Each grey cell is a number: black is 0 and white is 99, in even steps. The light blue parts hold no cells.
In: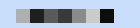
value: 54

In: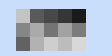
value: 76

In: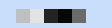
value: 41

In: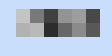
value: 69

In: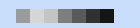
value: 60

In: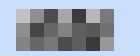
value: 65

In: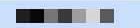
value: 46
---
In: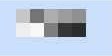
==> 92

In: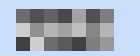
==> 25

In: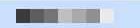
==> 23

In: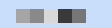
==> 64

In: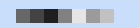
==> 40

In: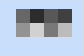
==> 57

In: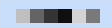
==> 74

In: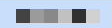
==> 26

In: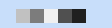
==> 75
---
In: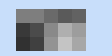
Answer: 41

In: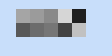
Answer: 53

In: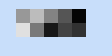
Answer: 51

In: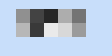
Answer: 15

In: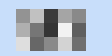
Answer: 23

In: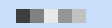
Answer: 90

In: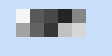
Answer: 28
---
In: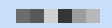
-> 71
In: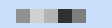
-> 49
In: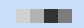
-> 48
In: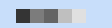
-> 87
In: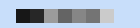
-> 79
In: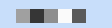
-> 35
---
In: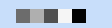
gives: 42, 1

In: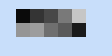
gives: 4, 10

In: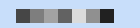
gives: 27, 13

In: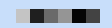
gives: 76, 26

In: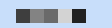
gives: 24, 13

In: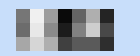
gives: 46, 18

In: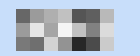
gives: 40, 79

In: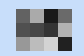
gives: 38, 13

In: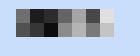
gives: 43, 76
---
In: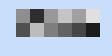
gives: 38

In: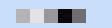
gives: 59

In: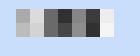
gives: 55

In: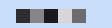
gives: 10

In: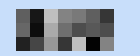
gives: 74

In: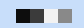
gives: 23

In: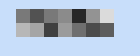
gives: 43
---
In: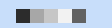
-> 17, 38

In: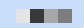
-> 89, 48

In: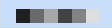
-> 12, 86

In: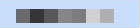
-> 41, 68

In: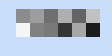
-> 54, 11

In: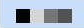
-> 1, 32

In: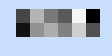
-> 27, 31
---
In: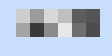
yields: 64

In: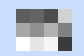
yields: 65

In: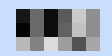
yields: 2

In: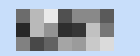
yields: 15

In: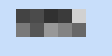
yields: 47

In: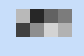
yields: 25

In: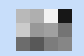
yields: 79

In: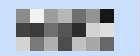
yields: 26

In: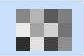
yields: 91

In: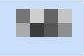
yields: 66
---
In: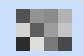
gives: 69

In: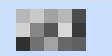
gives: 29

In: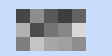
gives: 38

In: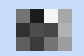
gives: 65

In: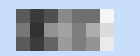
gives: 95

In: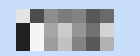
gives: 41

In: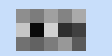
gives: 66

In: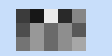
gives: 52
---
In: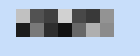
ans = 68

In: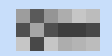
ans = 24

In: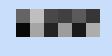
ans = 10

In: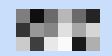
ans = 65

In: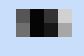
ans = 9

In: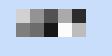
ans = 98

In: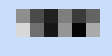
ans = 2

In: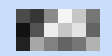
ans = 88

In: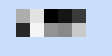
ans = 53

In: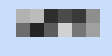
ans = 46
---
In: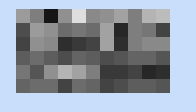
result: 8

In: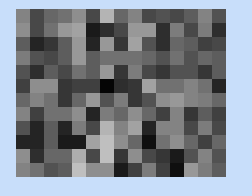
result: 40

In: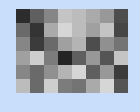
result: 52

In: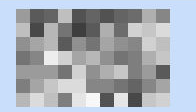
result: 39

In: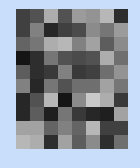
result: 67

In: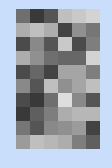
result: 33

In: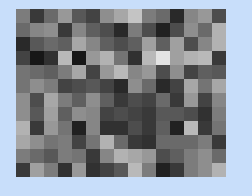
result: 41

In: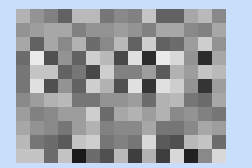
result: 50

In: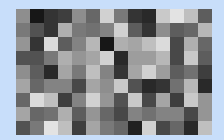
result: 20
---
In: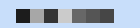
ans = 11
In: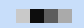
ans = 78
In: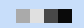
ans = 66
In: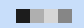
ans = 11
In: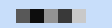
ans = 34
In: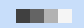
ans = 25
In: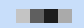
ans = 76
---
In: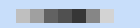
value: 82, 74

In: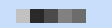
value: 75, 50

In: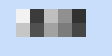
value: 94, 77

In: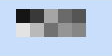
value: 88, 72

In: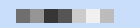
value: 93, 79

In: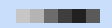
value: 77, 70

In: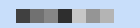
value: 77, 70

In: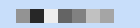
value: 92, 75
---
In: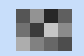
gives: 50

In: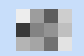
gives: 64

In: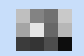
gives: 20

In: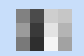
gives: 18

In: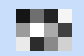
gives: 17

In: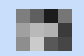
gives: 79

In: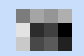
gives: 28

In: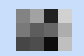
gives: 30

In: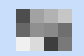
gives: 85
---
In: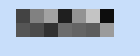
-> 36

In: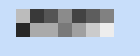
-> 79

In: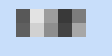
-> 26

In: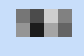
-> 64

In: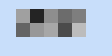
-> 29

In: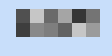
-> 77
